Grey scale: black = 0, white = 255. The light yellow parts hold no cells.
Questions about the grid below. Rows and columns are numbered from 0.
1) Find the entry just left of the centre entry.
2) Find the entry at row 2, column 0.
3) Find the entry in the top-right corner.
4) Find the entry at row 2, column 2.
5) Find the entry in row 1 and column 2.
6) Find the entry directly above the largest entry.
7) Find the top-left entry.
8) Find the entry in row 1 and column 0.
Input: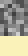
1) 175
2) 80
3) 119
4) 148
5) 64
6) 148
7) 148
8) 191

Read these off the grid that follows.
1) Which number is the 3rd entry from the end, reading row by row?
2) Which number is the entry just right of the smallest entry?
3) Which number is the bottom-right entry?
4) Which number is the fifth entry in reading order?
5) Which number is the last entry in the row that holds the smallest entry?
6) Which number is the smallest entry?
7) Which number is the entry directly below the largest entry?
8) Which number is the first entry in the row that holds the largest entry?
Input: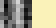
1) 140
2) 86
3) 98
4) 212
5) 58
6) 1
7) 185
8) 155

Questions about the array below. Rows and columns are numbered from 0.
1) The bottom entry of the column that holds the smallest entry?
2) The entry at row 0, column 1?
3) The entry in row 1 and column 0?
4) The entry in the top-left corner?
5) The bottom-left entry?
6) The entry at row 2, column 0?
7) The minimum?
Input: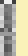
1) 168
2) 239
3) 208
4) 74
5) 194
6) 194
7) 61

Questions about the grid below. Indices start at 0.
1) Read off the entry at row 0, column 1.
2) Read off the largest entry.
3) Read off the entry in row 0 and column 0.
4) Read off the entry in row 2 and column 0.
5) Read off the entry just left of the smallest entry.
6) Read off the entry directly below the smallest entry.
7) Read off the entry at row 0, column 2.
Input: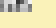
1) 214
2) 243
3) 151
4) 137
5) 230
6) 105
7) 214

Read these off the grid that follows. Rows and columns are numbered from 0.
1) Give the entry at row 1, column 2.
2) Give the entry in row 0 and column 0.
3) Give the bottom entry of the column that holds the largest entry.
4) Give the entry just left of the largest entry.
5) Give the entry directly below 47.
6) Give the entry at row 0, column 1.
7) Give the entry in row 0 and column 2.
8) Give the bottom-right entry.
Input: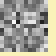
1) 133
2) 203
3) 76
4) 88
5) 76
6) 103
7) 103
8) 147

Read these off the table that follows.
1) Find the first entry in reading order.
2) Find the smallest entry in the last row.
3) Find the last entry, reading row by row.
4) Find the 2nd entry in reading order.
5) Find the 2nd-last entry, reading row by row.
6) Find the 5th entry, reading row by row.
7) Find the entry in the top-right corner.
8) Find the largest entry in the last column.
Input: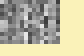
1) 200
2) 78
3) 125
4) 157
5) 125
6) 141
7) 62
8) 200

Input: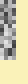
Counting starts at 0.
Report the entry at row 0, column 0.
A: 196
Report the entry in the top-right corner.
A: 94
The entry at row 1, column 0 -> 140
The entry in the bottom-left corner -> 224
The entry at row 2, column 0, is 94
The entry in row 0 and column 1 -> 81
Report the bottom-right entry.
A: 169
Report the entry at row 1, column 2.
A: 182
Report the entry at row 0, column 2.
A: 182

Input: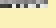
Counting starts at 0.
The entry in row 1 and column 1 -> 62
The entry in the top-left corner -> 167
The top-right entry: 110
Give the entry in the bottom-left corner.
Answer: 62
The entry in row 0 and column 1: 151

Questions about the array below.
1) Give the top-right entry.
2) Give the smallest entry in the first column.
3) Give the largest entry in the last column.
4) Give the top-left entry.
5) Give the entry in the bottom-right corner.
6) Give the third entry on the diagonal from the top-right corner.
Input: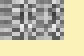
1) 120
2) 107
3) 203
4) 132
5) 179
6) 132

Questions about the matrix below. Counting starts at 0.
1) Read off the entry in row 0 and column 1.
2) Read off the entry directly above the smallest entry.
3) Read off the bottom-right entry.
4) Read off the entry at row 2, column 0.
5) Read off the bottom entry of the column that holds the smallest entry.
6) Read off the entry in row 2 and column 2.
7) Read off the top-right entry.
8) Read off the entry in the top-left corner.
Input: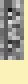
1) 91
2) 91
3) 137
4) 137
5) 193
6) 18
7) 137
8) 165

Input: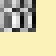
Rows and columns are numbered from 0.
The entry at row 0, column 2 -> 133
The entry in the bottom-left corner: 117
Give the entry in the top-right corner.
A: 24
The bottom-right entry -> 74
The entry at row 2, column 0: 133
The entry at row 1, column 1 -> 117
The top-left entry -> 192
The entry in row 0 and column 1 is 117
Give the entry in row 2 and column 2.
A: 232
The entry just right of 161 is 49
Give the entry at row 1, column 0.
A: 176
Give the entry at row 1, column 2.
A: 117

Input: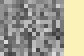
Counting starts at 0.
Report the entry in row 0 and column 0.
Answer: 119
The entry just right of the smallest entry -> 119
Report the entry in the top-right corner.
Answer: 146
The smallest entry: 54
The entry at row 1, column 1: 133
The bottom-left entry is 203
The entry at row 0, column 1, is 175
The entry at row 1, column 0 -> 146
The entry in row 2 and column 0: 146
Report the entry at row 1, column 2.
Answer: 146
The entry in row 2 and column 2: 175
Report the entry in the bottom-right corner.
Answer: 203
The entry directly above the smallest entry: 107
